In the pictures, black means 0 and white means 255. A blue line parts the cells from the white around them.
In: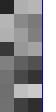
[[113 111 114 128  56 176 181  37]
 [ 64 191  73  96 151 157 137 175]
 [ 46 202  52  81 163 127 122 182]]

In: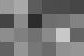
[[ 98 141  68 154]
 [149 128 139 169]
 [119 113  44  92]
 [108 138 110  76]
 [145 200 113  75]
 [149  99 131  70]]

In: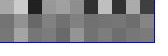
[[119 116 168]
 [164 146 203]
 [118 104  33]
 [124 129 152]
 [106 113 160]
 [148 129 142]
 [114 113  49]
 [125 116 191]
 [110 118  50]
 [119 110 171]
 [123 133  63]]

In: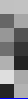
[[ 37 222 177 111 151 102 193]
 [178 169  36  54  82 167 194]]

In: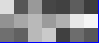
[[111 146 221]
 [ 97 167  86]
 [185 185 153]
 [202 155  70]
 [ 64 176  65]
 [109 232  93]
 [ 88 245  61]]

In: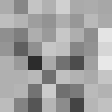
[[188 176 176 177 149 143 190 172]
 [131 180 176 154  95 126 179 134]
 [ 85 115 184  44 144 174 158 196]
 [181 203 112 170 198 154 147 177]
 [140 112 192 113 191 199 174 208]
 [ 68 122 178  76 134 174 151 170]
 [182 186 170 160 146 142 185 172]
 [193 178 197 232 214 228 170 167]]
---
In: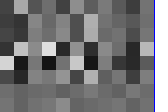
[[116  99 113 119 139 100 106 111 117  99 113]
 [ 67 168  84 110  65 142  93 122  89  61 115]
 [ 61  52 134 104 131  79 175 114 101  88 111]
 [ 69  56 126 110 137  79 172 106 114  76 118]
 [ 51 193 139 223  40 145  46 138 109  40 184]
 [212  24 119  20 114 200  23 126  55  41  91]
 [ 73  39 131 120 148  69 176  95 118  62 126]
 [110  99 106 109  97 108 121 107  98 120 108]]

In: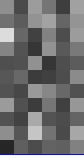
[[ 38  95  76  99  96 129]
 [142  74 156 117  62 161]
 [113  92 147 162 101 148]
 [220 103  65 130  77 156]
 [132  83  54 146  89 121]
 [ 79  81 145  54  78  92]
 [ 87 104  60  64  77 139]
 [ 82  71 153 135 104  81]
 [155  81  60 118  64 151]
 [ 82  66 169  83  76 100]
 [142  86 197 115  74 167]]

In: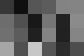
[[166  80 199  85  43  77]
 [ 55  15  86  92 131 132]
 [109  80  24 118  34 139]
 [112  92  32 132  33 133]]

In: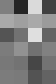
[[124 122  83  99]
 [127  37 218  65]
 [169 159 169 155]
 [ 84 114 223  99]
 [124 146 113 129]
 [120 115  70 115]]

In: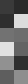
[[ 94 142]
 [ 58  42]
 [ 46 220]
 [114 109]
 [225  99]
 [145  46]]

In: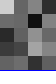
[[ 99 109  49  96]
 [206 101 132  46]
 [108 104  16 130]
 [ 41  97 145 104]
 [ 59  69 164 133]]

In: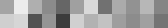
[[207 214  82 149  60 208 178 194 158 140 160 116]
 [164 236 175 139 102 160 217 113 171 146 183 133]]

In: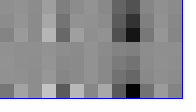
[[119 163 141 195  90 184 135 168  89   4 114 155 132]
 [143 146 140 158 127 140 147 137 100  82 134 144 139]
 [140 148 139 167 116 146 145 140  91  51 128 146 136]
 [132 154 139 181 104 159 143 146  80  21 120 150 134]
 [145 143 143 146 141 139 146 139 131 128 141 143 143]
 [146 143 142 148 137 138 146 137 123 115 140 144 142]
 [145 144 141 151 134 138 146 137 114 103 137 143 140]]
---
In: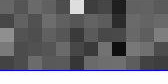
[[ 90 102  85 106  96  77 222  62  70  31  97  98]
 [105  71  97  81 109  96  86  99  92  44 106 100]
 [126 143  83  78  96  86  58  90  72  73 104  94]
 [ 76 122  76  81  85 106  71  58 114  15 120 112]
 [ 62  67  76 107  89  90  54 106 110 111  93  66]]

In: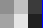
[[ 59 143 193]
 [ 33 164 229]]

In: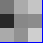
[[197 119 171]
 [140  40 136]
 [207 170 146]]

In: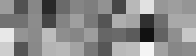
[[149 157  81 135  41 106 133 126 146  70 184 225 151 158]
 [169 114 114 140  69 132 159 121  84 174 164  48 110 169]
 [199 232 148 139 189 142 134 157 102 106  91  17  98 143]
 [140 206  85 137 180 184 163 120  86 185 189 244 162 135]]

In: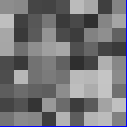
[[132 141 137  69  67  79 187 168  63]
 [165 191  64  87 119  58  73  47 133]
 [ 97 167  57  90 148  74  60 130 143]
 [ 58 166 112 143 160 168  79 102  67]
 [135  75  57 114 126  97  46  66 176]
 [139  77 183 114 123 115 186 183 197]
 [112  93 108  98  94 141 190 172 196]
 [192  68  82  52 153 107  60  90 163]
 [129 117 139 135  62 180  93 180 188]]

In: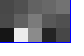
[[114  72  80  98 104]
 [ 80  74  97 123  88]
 [ 71  21 236 139  36]]
